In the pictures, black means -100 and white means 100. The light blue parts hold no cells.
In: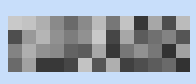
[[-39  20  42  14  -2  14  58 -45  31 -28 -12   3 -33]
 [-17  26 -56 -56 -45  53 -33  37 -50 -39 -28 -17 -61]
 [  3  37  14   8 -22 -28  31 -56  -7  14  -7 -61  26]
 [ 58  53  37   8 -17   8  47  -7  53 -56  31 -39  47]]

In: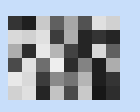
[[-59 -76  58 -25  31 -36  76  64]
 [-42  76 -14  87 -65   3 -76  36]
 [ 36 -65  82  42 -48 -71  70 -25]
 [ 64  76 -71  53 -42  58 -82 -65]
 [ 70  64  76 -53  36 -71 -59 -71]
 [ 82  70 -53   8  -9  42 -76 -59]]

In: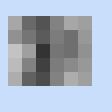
[[ 14  -8 -29  -3 -13  19]
 [ 31 -18 -35   2  31  25]
 [ 36 -24 -40   2  36  25]
 [ 47   2 -50  -3   8  19]
 [ 53  25 -60  -8 -13  14]]

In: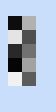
[[-96  27]
 [-90  39]
 [-68 -11]
 [ 79 -38]
 [ 89 -28]]

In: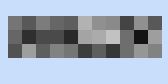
[[-36  24 -26   2  -8 -52 -26 -57 -14  18   2]
 [-20 -63 -42 -42 -68  29  34  52 -14 -84  24]
 [ -8 -31  -3 -20 -26  40  13   8 -47  13 -31]]

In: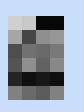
[[-72 -88 -82 -88]
 [-39 -11 -17  -5]
 [-34  12 -23   7]
 [  1 -17 -28   1]
 [ 30 -45  12  18]
 [ 63  58 -94 -94]]

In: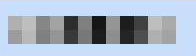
[[ 22  44   0  17 -55  -6 -77  11 -71 -38  38  28]
 [ 38  49   5  28 -65   0 -83  17 -77 -49  49  33]]

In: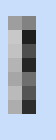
[[ 24   2]
 [ 30 -13]
 [ 36 -65]
 [ 41 -70]
 [ 46 -34]
 [ 52 -39]
 [ 57 -76]]

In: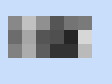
[[-15  30 -33 -38 -71  69]
 [  1  35 -27 -60 -60  46]
 [  7  51  13 -33  -9  -4]]
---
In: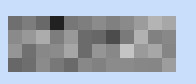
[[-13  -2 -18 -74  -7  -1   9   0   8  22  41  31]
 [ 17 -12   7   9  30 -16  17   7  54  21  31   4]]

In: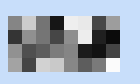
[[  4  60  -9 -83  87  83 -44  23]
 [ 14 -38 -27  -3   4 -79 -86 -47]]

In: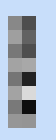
[[  7 -39]
 [ -6 -39]
 [ -8 -73]
 [ -5 -89]]

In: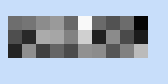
[[-14  -8  10  21 -18  95 -17 -36 -15 -96]
 [-72  12 -50 -21 -41  14  10 -33   1  47]]

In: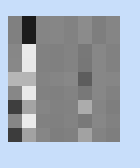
[[  0 -79   4   5   2  10  -1   4]
 [  6  83   1   0   3  -6   6   1]
 [ 43  42   3   4   7 -27   6   5]
 [-51  29   4   1   2  35   4  -1]
 [-53  27   5  -1   0  27   3  -1]]

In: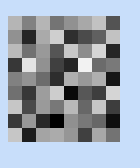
[[ 42   1  42  -9  14  32  52 -35]
 [ 46 -11  20 -33  56  10  67 -71]
 [  1  15 -15 -65  37  19  37 -83]
 [ 55 -43  21  -6  45 -19  55 -52]
 [ 55 -77  29  34  18 -50  32 -10]]

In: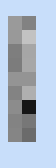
[[ 21   2]
 [ -1  30]
 [ 16  16]
 [ 10 -83]
 [  4 -16]]

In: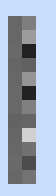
[[-19  -1]
 [-18 -74]
 [-19  17]
 [-18   0]
 [-20  64]
 [-17 -40]]
